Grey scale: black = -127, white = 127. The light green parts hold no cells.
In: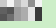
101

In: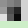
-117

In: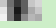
54

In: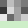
34

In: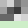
99

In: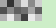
105

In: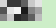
-31

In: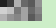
-37

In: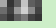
-60
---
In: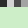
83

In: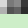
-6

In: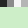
11

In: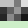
64

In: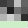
-52

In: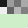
28

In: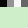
20

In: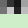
-77
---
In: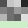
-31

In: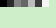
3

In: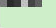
-71

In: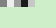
26

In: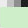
14

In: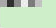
12

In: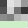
53
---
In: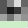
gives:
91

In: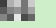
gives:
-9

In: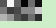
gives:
-17

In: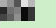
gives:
98

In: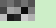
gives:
-15

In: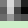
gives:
7

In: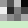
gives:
66

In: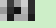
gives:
78
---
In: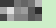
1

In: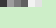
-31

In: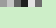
-96

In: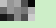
7

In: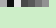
-38

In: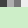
46

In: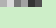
34

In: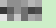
-16

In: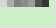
27

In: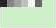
62
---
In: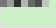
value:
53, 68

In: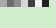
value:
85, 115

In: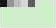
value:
62, 87

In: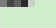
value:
-31, 79

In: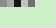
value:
-104, 66

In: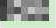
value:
20, 83

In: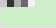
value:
47, 113

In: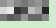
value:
-53, 105
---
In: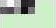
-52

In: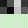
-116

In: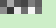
-74

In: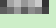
-17

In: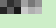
-36

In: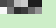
-8

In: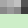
24

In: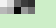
41
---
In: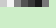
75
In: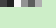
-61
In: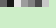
-26
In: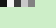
-108
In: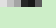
96
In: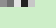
15
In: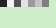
-92
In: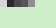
86
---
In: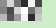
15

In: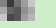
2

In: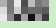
47

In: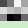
-53

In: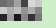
-19

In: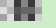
50

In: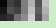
-120

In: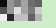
-114
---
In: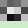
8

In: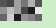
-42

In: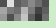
-47

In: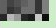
-31

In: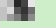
78

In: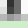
109

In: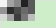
116
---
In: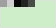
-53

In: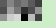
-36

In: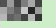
40

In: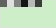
57

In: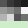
25

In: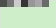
23
